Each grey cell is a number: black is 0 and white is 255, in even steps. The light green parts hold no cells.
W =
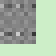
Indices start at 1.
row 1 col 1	142
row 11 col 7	140
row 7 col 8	130
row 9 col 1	181
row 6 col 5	135
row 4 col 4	120
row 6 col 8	130
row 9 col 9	55
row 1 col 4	146
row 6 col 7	147
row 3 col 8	130
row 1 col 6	125
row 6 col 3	125
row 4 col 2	144
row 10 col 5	138
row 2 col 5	177
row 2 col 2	106
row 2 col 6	100
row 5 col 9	134
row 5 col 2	130
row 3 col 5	131
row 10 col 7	123
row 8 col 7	118
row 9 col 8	135
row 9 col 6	96
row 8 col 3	148
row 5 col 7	135
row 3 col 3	125
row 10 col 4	124
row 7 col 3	127
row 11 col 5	132

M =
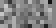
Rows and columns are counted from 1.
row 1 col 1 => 150
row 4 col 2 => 142
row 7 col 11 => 109
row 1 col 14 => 130
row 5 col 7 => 105
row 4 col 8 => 85
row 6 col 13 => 138
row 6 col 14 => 132
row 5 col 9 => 120
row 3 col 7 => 117
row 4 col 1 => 198
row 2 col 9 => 141
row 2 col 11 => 96
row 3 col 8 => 132
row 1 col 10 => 105
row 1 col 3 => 55
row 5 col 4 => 174
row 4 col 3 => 128
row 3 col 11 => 116
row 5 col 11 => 110
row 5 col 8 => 127
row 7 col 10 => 136
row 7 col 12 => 32
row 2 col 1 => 149
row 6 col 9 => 147
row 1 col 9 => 128
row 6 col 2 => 140
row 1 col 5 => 150
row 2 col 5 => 171
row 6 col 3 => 150
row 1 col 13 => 19
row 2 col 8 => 120

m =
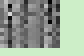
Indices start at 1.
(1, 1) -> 137
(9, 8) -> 135
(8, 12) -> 171
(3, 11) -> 107
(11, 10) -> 120
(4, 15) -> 141
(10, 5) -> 143
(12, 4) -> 127
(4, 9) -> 97
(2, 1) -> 144
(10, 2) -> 136
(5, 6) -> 85
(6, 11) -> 102
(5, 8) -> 157
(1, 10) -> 132
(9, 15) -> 66
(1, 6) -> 128
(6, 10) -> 131
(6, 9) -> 138
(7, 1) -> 102
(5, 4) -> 166
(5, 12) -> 155
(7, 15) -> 74
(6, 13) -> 4
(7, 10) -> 114
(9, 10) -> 123
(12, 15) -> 91
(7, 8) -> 139
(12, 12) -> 187
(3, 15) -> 50
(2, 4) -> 166
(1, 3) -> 146
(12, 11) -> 73
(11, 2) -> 117
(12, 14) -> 90

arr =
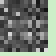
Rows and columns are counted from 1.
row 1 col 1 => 198
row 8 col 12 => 82
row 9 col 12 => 124
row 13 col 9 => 91
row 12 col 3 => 57
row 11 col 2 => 139
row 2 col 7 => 83
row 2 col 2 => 85
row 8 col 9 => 91
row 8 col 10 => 37
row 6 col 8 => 168
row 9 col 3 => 214
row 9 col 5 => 73
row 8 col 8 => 50
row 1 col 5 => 46
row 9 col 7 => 145
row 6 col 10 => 167
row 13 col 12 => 221
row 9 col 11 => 171
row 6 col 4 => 113
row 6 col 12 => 108
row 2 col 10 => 32
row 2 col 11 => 77
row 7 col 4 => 105
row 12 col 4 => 85
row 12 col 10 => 56
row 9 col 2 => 68
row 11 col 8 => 122
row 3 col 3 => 62
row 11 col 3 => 85
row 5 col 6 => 76
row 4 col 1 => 48
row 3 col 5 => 74

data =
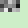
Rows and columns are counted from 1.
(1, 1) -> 133
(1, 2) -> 108
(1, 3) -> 201
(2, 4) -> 131
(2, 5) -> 22

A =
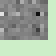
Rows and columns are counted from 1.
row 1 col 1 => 139
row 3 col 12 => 125
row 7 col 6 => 119
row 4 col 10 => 15
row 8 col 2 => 106
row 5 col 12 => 120
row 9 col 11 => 135
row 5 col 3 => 135
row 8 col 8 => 132
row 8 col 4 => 141
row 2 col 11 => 127
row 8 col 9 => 115
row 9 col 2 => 122
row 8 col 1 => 186
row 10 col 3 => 119
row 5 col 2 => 127
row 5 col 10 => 132
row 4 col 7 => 146
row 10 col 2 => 123
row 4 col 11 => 171
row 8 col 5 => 149
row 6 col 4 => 122
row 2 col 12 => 126
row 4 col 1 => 225
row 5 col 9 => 122
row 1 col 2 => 138
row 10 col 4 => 107
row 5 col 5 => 127
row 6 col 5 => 122
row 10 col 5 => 119
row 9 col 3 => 131
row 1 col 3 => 130
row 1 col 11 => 107
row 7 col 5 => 133
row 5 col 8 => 132
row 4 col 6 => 130
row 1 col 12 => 102

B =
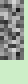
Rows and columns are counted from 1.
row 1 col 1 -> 153
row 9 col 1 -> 160
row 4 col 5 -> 135
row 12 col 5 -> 123
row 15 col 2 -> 59
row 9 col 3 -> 69
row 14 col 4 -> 169
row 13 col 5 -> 160
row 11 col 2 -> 123
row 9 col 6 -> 165
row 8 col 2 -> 109
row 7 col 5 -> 69
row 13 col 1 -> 149
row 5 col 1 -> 108
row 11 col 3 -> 159
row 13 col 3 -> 170
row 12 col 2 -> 186
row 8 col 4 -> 185
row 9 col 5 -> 53
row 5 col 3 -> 146
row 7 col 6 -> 95
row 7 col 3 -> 178
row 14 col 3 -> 126
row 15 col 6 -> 111
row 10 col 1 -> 62
